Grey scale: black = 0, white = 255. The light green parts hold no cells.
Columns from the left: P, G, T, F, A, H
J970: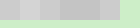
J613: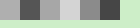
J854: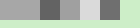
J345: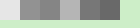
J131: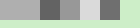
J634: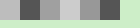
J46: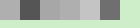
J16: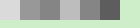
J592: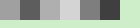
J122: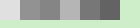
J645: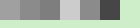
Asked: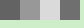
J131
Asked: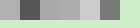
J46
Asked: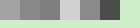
J645
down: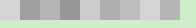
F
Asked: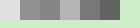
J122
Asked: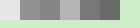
J345

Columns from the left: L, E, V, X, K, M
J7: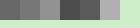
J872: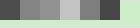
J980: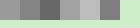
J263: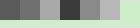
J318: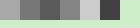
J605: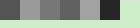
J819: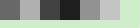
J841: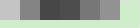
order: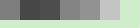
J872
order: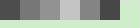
J841
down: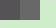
L
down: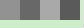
V
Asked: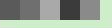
J263

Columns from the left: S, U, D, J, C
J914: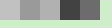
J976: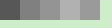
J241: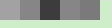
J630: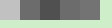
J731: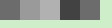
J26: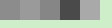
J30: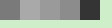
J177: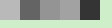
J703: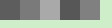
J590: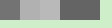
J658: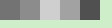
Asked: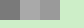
J30
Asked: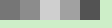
J658
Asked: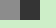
J30

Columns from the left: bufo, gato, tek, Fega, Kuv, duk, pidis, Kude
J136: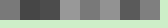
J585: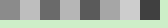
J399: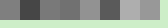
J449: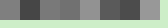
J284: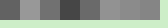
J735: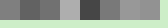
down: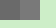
tek
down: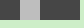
gato
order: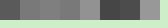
J136
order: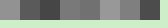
J449
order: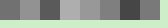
J399
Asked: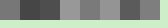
J136
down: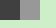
Kude

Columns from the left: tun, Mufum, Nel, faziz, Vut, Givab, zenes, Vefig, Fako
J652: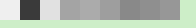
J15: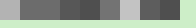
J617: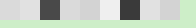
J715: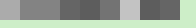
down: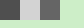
Fako
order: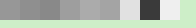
J652
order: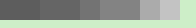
J715
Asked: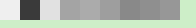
J652
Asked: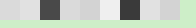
J617
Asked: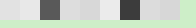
J617

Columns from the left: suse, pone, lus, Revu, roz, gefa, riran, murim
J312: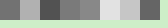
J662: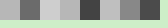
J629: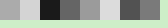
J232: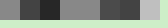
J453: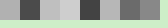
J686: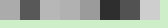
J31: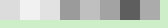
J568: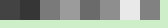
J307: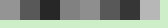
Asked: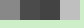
J232
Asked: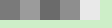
J568
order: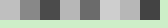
J662
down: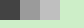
roz

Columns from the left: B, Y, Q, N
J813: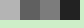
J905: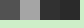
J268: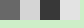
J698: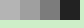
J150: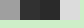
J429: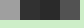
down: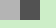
B
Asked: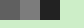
J813
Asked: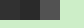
J429
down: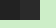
N
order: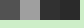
J429
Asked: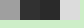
J150
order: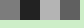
J813

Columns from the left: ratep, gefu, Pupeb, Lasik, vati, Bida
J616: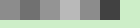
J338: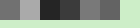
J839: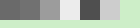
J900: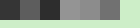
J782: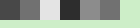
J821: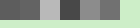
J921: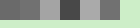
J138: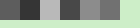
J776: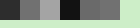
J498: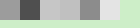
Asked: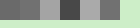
J921
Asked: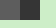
J138

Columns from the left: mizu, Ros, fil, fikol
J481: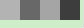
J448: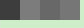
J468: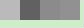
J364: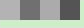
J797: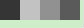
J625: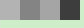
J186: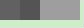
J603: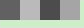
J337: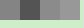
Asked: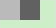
J468
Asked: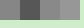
J337
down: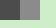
fil
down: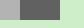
mizu
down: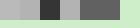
mizu
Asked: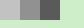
J797
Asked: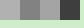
J625

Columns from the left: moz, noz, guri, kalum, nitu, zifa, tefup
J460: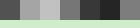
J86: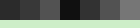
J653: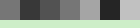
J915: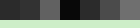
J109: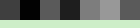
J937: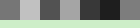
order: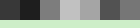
J937
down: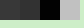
noz
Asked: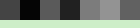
J109
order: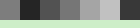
J460
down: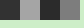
nitu
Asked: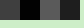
J109
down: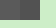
guri

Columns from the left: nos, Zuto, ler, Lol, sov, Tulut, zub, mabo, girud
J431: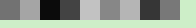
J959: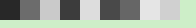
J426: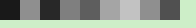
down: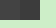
Lol
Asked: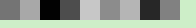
J431
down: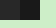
nos
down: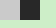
ler
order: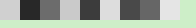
J959
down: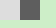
sov

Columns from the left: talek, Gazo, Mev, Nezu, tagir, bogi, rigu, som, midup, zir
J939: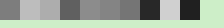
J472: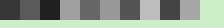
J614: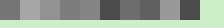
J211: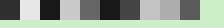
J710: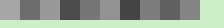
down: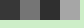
talek
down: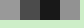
bogi
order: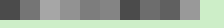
J614
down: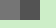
rigu
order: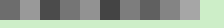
J710
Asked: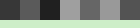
J472
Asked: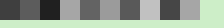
J472

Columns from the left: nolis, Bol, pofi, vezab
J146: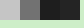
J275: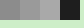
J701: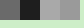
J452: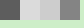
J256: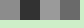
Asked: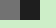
J146
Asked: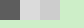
J452
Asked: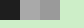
J701

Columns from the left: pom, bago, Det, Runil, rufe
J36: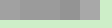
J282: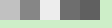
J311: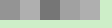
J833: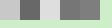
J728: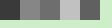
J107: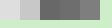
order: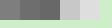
J107
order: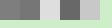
J833

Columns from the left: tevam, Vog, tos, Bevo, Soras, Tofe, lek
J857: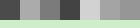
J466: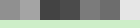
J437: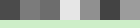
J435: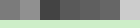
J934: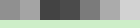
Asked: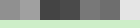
J466
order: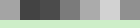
J934
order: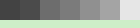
J466

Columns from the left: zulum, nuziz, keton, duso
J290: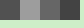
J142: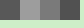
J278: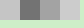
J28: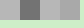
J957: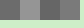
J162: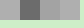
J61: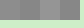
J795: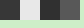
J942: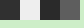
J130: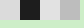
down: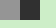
keton
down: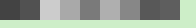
duso

